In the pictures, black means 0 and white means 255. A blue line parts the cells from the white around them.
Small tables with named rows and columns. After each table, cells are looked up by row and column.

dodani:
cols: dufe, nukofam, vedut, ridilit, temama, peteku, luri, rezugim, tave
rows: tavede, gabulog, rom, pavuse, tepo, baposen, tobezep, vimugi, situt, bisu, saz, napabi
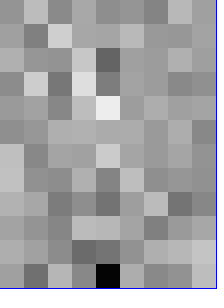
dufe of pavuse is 140
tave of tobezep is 147
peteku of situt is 158
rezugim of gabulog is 151
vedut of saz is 140
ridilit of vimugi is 176
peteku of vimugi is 190
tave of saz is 196
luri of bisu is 128
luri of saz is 175
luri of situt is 187
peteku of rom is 160
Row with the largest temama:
tepo

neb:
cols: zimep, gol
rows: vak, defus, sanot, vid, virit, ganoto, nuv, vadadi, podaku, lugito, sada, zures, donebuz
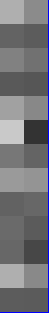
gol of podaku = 103
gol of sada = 71
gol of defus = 92
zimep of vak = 175
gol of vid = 86
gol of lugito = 91
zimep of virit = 161
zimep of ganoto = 201

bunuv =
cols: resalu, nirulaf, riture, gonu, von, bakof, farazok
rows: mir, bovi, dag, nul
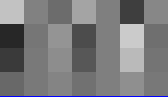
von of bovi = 127
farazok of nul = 120
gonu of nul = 113
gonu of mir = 164
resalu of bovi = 39
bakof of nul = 143
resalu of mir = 194
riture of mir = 108
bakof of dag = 186
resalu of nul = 104
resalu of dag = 58

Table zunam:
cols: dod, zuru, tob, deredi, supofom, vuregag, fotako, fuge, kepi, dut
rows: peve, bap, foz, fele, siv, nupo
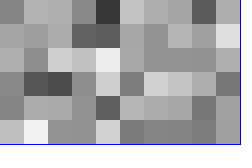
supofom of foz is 237
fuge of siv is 166
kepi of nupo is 125
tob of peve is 175
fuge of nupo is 131
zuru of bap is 157
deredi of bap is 98
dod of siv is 134

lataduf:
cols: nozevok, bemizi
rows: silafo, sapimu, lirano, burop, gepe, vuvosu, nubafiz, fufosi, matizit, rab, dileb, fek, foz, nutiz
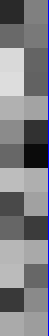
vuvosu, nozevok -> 139
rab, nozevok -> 102
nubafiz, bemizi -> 11
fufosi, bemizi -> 175
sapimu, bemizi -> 121
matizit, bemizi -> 161
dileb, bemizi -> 169
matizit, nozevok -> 73

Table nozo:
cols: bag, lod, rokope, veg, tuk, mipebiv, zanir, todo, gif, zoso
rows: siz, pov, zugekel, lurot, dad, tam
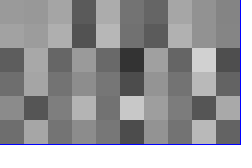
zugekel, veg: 154
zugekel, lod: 168
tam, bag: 110
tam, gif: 185
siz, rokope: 165
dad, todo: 124
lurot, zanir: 148
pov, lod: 156
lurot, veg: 141
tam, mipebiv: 76
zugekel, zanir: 160
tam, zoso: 99
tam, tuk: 119
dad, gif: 85
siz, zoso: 132
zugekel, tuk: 105
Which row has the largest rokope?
pov

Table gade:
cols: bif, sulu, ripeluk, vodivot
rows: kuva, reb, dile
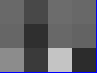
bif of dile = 140
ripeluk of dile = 196
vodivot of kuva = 104
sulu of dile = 58
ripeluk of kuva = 108
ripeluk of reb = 104
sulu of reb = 47
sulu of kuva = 72
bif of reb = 102
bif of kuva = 105
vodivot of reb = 99
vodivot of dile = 44
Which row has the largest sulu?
kuva

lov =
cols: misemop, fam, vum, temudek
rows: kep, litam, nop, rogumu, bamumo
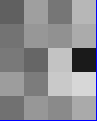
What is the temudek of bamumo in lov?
170
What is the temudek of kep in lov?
183
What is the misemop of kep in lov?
96
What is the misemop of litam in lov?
115
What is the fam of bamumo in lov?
151
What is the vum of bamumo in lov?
138
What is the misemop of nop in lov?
121
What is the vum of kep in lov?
118
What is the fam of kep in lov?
159

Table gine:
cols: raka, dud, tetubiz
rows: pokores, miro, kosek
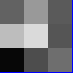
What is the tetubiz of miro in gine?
85
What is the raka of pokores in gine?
98
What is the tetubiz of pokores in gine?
90
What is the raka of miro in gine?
189
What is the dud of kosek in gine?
77
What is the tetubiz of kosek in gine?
110
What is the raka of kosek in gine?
7
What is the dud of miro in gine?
218
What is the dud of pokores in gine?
153

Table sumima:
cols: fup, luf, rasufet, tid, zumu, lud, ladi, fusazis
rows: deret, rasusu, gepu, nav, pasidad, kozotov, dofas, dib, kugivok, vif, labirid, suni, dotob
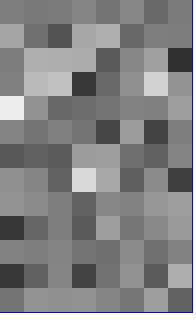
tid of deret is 133
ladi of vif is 137
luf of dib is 133
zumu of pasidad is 116
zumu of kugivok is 135
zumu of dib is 169
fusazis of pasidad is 157
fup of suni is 56
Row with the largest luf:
nav

